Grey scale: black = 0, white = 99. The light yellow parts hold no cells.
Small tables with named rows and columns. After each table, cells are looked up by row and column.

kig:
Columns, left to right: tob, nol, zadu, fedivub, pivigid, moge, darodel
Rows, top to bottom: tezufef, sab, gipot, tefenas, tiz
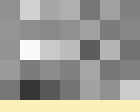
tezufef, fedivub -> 68
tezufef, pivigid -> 46
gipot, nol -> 97
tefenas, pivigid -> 64
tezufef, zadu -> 65
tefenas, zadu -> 54
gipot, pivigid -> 36
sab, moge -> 48
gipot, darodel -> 44
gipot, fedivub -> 73
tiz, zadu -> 34
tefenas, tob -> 60
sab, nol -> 55
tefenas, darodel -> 50
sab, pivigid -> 62
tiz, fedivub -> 45
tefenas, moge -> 46
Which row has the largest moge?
gipot

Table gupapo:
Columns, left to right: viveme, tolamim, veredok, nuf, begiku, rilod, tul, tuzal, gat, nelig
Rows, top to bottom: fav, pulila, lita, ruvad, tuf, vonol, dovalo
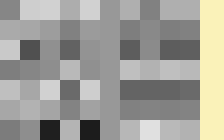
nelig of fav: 68
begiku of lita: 57
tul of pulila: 49
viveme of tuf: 74
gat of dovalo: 72
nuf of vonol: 51
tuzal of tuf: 39
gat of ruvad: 74
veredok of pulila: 61
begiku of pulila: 60
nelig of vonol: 51
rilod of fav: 59

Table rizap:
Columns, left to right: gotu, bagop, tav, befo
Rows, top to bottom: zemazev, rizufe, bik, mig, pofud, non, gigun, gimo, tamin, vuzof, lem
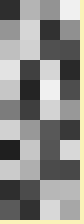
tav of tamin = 29
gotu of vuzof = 18
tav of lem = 84
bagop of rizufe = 83
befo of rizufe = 56
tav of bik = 31
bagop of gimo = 77
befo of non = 59
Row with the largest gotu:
mig

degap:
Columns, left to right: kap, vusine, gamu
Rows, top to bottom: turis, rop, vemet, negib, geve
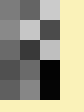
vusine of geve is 52
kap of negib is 31
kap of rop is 53
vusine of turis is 39
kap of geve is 37
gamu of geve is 2
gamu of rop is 29
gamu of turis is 79
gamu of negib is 1
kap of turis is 48
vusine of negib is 41
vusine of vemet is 22
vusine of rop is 77
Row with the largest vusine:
rop

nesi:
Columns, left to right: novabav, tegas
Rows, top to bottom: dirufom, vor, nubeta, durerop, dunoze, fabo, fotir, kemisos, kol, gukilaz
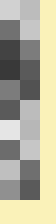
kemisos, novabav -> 42
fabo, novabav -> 35
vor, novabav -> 44
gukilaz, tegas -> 35
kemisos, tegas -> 77
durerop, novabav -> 22
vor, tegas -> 77
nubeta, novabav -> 26
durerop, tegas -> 35
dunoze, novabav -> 48
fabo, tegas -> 73
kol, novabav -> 74
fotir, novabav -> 89
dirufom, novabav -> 81
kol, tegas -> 43
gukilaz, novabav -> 56
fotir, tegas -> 71
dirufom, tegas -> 73
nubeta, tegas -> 48
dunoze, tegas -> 32
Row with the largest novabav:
fotir

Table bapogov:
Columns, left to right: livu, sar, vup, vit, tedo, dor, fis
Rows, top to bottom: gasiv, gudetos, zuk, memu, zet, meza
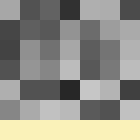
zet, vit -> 15
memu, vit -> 73
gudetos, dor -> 61
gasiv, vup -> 38
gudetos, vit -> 57
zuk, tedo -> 36
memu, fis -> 73
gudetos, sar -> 37
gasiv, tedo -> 68
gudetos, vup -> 34
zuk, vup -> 44
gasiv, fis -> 29
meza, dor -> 32
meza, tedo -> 35
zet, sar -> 32
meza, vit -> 72
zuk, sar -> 56
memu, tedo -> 34
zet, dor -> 70
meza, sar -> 66

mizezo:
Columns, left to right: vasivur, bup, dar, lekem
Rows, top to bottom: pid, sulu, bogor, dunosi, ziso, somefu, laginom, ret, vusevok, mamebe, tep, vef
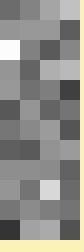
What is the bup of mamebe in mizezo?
45
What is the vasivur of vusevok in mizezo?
55
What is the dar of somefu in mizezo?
39
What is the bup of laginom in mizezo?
53
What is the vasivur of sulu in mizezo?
58
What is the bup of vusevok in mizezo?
55
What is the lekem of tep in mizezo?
45
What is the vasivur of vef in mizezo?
20
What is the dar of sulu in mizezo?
59
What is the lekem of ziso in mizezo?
25
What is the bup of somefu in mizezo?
58

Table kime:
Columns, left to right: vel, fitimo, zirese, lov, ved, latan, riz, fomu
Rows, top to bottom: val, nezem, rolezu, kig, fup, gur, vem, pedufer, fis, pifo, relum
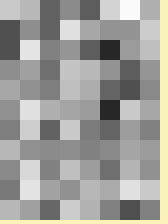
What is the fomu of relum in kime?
50
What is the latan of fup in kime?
39
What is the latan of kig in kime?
57
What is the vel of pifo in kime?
47
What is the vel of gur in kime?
56
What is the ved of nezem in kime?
65
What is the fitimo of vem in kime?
80
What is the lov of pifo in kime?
56
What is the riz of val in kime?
97
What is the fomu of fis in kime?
56
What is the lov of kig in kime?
76
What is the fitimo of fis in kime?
84
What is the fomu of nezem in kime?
79
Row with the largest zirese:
gur

